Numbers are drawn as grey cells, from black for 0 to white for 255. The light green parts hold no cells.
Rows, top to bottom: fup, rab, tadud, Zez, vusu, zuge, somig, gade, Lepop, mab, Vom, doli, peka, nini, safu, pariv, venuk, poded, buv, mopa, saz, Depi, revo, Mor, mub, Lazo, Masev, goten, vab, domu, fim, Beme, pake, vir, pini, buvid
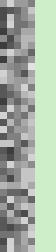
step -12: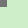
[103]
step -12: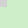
[198]
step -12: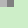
[170 116]
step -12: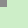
[128]
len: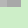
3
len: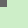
1
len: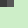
2

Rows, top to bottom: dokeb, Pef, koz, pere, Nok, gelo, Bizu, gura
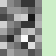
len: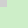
1
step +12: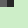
[109  51]
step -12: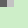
[ 85 183]
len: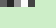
5
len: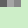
3

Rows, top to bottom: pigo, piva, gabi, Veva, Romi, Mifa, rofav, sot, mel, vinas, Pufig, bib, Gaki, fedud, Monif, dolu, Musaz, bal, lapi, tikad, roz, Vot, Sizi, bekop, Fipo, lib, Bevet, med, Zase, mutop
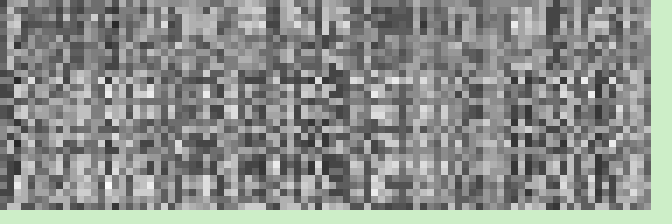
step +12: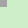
[176]
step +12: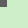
[106]

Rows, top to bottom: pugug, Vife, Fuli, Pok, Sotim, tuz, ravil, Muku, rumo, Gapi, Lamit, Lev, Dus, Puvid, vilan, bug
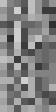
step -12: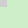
[195]
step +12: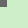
[115]
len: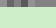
8
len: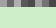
8

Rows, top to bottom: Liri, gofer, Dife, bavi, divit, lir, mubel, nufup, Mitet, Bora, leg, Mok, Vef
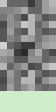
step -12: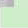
[186 170]
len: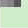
3
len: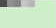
5

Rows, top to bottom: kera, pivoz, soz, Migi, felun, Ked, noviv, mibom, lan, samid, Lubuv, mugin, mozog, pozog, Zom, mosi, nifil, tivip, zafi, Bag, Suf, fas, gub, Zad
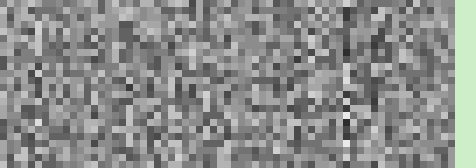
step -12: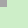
[154]
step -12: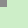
[128]
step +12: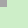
[178]

